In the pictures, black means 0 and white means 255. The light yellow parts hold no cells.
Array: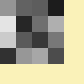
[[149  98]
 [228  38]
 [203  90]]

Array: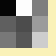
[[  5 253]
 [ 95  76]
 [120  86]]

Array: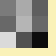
[[123 170]
 [104 181]
 [218  81]]

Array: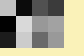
[[194  11]
 [  1 217]
 [ 28 204]]

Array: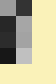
[[156  51]
 [ 39 166]
 [ 44 163]]

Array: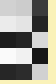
[[209 204]
 [235 228]
 [ 29  36]]
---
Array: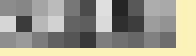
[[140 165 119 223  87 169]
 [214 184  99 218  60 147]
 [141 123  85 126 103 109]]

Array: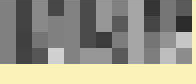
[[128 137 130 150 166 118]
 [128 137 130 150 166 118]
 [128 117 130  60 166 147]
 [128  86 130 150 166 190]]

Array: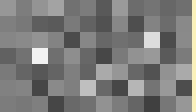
[[151 148 113  89 108 103]
 [127  94 122  81  78 108]
 [134 147  75 103 107  76]
 [ 97 242 142  71 146  90]
 [122  87 127 170 103 146]
 [129  70 127 104 182 153]
 [124 127 105 146 101 119]]

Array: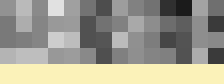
[[146 138 160  77 129  48 163]
 [121 133 155 114 169 109 142]
 [121 133 189  85 144  70 142]
 [180 190 156  79 143 128 172]]

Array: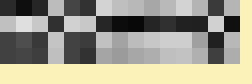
[[ 42  38  69 211 184 185 180 181]
 [192 200 209  38   8  48  32  16]
 [ 65  57  66 193 188 206 160 184]
 [ 65  62  66 165 167 191 176 173]]

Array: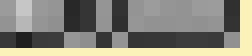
[[155 153  40 149 148 149 155  48]
 [147 149  42 148 150 146 145  51]
 [ 56  59 150  52  53  55  60 145]]

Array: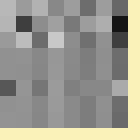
[[184 178 157 157]
 [181 141 121 174]
 [154 108 141 145]
 [145 136 138 143]
 [145 135 137 144]
 [ 87 118 128 136]
 [145 136 138 144]
 [147 135 138 143]]
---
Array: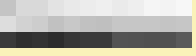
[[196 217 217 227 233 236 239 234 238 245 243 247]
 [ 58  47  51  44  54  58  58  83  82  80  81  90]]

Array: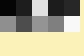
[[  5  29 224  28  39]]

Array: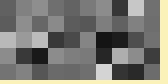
[[ 97 129 142 111  99 122 140  54 199 112]
 [185 154 188  56  74 133  20  28  78 113]
 [115 130  86 106 104 111 212  52  41 108]]

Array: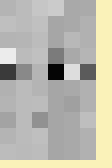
[[180 187 198 203 169 170]
 [180 181 188 166 184 177]
 [ 58 137 180   5 221  91]
 [180 187 188 166 160 177]
 [180 187 191 166 169 177]]

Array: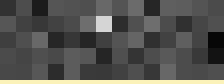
[[ 50  77  27  85  82  79 104  84 107  38  95  93  84  75]
 [ 63  79 104  38  55  37  64  84 101  48  66  95  68   7]
 [ 72  71  87  44  92  58  57  65  79  55 103  76  74  79]]

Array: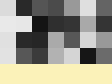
[[219  41  85  75 153 223 100]
 [224  41  38 170  87 214 153]]

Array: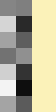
[[133 127]
 [162  94]
 [208  51]
 [164  91]]

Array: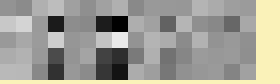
[[147 139 176 189 160 143 161 176 137 153 152 151 180 171 158 155]
 [153 168 155 206 150 155 195 233 147 180 172 139 178 147 153 144]
 [185 184 136  49 152 139  54  19 172 158 119 145 151 154 132 161]]

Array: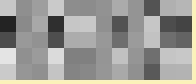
[[199 143 158 202 141 140 146 171 148  83 176 182]
 [ 76 153 146  78 172 173 152 110 155 194 110  99]
 [202 150 144 196 132 136 150 169 144  89 178 179]]
